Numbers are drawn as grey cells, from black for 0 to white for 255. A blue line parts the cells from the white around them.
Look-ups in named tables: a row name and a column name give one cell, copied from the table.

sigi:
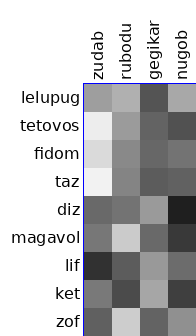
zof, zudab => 96
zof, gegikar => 99
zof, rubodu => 205
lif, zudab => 49
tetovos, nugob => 81
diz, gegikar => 154
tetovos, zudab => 237
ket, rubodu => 75
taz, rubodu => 132
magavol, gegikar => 105
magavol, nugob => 57
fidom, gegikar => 103
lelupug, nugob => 168
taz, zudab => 242

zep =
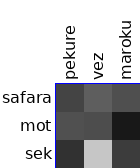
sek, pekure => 49
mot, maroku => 24
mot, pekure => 80
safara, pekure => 68
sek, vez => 198
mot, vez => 77
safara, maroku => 79
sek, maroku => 60
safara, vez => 94
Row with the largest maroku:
safara

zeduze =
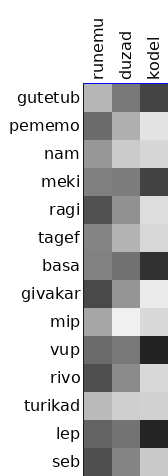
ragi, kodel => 221
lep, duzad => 115
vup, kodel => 35
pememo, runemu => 107
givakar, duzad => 148
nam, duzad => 203
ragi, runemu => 81
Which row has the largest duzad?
mip

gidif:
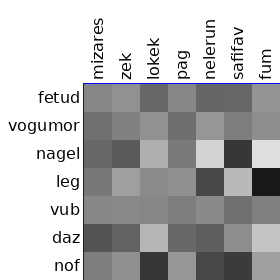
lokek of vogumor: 145
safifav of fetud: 104
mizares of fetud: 134
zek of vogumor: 128
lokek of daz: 182
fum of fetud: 149
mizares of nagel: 104
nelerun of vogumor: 150
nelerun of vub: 138
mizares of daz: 83
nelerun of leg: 72
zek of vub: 137
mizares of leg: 120

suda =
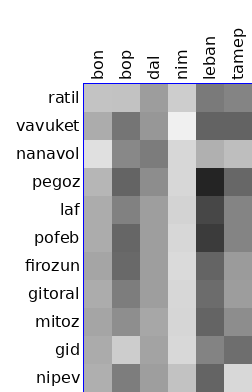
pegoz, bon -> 182
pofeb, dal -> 158
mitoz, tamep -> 141
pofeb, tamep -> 132
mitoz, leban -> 100
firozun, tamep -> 155
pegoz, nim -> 215
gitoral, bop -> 125
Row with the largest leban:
nanavol

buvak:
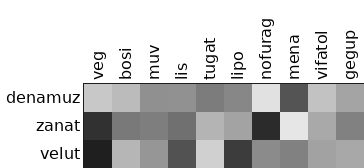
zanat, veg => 49
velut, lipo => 60
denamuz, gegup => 164
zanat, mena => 230
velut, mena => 129
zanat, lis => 112
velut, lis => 82
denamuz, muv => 144
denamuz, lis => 145
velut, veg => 31

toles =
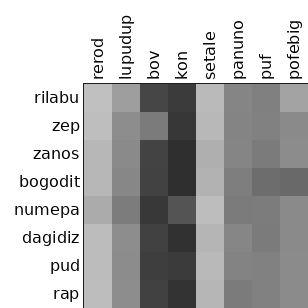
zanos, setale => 175
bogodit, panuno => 126
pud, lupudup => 140
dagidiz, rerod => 188
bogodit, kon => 47
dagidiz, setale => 181
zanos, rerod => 183
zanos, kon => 47
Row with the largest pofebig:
rilabu

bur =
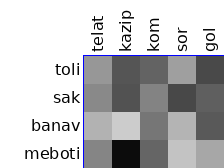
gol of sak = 95
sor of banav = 180
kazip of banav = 204
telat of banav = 178
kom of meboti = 101
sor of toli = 159
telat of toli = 151
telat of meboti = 133
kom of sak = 131
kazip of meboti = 12
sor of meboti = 195
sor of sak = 72
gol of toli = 73
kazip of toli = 85
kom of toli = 99
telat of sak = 137
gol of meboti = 167

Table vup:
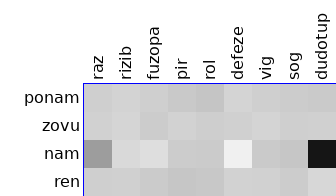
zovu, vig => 212
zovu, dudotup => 208
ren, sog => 204
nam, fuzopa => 222
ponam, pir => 201
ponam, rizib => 211
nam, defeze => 240
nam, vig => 202
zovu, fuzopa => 204
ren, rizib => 208

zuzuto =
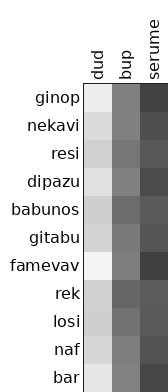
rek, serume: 92
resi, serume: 88
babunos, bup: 108
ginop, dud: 237
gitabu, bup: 122
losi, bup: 113
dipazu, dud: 224
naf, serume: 82
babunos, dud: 207
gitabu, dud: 211
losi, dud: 207

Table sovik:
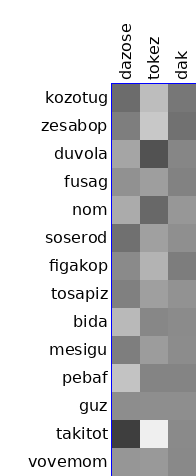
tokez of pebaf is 132
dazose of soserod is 112
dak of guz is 142
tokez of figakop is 179
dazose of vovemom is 150
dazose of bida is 185
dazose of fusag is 145
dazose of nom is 171
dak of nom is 151
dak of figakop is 125

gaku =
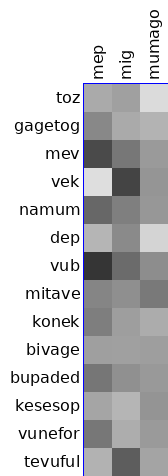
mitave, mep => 133
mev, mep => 74
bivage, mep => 159
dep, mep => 181
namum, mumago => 151
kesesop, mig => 181
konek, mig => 158
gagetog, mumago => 179
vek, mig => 68
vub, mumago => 141
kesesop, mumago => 148
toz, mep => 170
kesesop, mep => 165
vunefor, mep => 119
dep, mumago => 212
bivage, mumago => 158
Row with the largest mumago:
toz

